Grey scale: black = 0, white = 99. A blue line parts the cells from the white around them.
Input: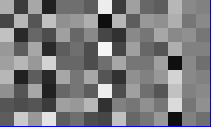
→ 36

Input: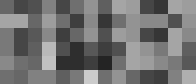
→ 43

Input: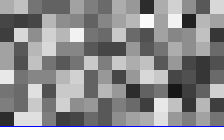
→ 17

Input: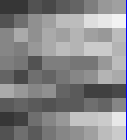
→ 32

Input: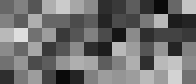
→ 18

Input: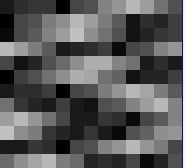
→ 41

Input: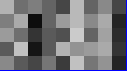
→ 53

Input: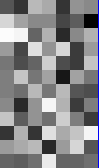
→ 39

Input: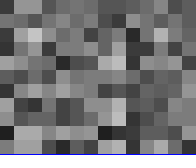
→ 48
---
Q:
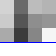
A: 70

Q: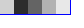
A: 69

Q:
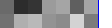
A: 60

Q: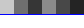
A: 54

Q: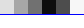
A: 5

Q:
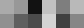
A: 75

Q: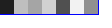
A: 81

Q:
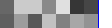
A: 53
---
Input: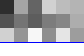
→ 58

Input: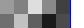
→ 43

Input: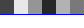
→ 90

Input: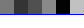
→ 20

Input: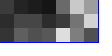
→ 31

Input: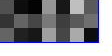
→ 9

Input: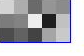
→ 30

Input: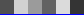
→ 81
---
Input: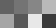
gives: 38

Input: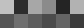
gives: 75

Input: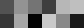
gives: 32

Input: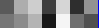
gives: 35

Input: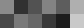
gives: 54

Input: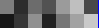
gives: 49

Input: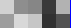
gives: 81

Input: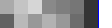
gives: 66

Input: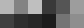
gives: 71

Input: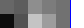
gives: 40
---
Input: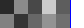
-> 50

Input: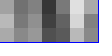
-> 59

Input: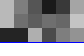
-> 14

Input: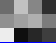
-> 48

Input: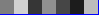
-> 21

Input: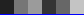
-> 46

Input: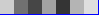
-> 27

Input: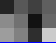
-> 40

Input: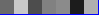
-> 30
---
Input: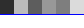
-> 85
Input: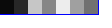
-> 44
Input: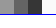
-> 97
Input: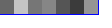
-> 58
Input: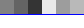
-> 72
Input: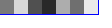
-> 91
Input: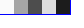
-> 11
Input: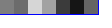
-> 39
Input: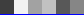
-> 52
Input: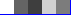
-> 48
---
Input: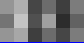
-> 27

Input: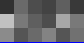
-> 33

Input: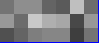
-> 24

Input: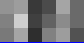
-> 61

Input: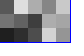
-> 82

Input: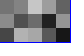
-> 34

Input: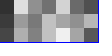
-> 64

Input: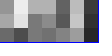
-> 61

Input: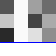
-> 87

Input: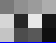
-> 34
